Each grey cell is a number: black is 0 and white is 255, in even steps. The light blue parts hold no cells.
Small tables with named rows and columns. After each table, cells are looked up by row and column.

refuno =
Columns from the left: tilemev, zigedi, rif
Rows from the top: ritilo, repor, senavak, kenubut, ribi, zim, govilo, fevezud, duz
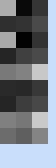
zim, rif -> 56
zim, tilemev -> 42
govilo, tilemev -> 37
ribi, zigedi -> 130
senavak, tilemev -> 169
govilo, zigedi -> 61
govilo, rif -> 72

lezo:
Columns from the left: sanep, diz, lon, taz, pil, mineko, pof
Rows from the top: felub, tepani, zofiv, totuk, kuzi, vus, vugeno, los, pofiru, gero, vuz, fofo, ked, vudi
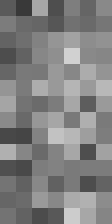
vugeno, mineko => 93
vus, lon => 173
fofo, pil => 122
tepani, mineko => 106
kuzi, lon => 120
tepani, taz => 86
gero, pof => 162
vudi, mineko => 167
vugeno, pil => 167
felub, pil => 126
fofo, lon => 136
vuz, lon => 125
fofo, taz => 97
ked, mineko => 177
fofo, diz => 97
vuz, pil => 122
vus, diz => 123
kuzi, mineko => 172

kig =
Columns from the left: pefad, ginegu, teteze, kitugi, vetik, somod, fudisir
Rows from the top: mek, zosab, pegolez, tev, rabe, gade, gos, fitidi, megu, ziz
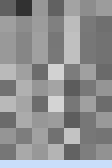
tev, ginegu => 134
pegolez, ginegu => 134
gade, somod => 120
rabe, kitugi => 210
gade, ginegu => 177
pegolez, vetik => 192
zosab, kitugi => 128

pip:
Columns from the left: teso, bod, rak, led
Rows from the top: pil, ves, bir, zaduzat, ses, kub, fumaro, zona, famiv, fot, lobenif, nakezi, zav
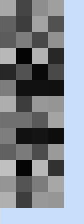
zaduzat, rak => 178
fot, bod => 123
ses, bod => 82
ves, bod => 61
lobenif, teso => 192
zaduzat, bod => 4
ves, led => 81
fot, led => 154
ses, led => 73
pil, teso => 168
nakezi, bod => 84
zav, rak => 152
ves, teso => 97
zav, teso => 176
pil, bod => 69
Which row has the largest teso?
lobenif

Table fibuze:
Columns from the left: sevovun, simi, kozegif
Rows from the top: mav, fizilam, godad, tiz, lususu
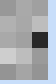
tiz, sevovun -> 206
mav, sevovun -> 152
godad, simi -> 161
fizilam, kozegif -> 189
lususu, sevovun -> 148
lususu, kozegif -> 148
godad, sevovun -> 169
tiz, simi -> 189
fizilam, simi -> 168
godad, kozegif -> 40
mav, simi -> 169
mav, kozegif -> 160

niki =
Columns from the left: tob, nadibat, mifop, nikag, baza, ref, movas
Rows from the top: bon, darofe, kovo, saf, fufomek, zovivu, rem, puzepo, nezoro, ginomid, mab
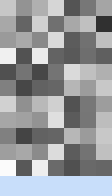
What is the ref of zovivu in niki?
156
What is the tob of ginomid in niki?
158
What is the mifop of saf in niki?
235
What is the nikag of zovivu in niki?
102
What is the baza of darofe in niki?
168
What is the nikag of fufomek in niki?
116
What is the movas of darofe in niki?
48
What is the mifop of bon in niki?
176
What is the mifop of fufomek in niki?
71
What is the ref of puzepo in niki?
118
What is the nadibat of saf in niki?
82
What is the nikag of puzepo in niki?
223
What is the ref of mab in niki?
105
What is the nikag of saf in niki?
99
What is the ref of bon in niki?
119
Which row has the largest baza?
fufomek

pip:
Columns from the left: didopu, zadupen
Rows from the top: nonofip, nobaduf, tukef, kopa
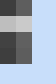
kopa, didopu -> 62
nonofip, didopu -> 62
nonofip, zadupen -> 94
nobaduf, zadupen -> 202
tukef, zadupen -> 96
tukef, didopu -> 66
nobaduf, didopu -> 190
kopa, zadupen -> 93
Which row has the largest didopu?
nobaduf

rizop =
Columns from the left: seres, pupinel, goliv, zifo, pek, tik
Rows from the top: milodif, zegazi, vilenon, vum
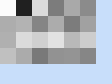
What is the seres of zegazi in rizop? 173
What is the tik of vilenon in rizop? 205
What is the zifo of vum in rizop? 146
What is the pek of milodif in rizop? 169
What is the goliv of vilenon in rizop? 208
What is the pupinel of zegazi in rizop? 179
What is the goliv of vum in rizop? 121
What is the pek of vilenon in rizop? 185
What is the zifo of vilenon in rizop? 226
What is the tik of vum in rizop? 134
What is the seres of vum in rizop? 192
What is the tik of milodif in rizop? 139
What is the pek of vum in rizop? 148
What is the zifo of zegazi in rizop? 172
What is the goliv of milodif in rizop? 219

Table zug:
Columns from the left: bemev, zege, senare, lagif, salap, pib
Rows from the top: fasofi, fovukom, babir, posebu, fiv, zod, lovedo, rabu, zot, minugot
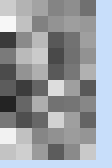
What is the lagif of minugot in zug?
92
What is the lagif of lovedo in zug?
114
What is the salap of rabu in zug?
159
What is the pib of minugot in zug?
201
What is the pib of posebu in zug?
146
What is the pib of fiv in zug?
177
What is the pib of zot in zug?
149
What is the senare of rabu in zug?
103
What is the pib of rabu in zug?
100
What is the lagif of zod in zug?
221
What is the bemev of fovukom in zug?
247
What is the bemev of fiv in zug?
75
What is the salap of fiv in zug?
119
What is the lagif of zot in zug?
145
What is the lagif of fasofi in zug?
132
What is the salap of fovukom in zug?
158
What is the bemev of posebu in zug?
122
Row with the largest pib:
minugot

